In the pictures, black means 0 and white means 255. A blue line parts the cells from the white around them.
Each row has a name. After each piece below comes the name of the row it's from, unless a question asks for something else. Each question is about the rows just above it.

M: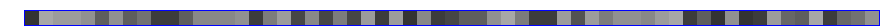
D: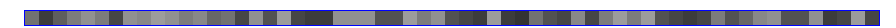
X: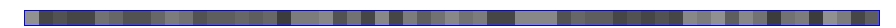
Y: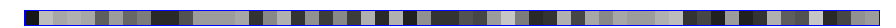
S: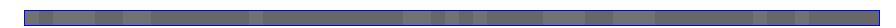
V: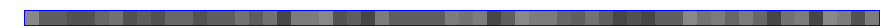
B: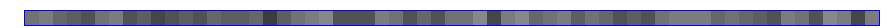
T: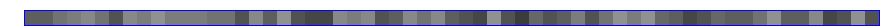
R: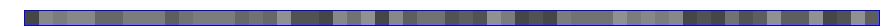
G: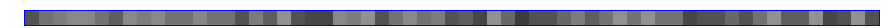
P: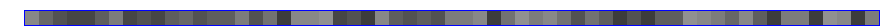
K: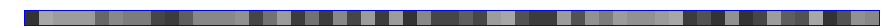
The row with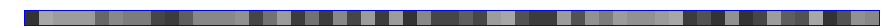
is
K
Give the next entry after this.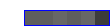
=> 124
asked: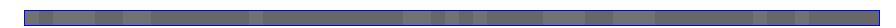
S
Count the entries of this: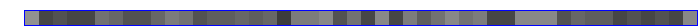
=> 48
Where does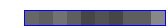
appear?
V
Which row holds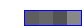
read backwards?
X

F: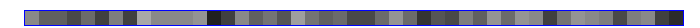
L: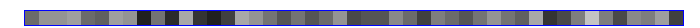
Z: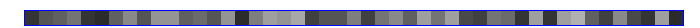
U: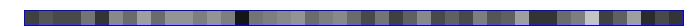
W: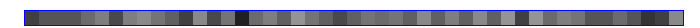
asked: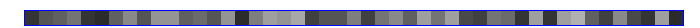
Z
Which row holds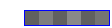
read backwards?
W
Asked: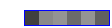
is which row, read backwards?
F
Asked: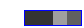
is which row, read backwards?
U

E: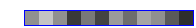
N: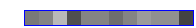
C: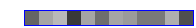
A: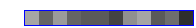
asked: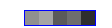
A
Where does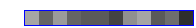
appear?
A
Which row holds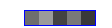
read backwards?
E
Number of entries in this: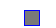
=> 1
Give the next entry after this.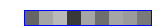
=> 121
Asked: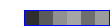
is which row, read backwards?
E

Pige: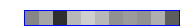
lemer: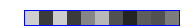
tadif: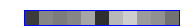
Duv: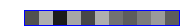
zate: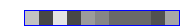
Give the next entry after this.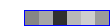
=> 145
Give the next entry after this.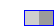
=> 145
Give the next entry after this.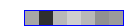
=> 145
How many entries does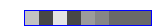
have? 9

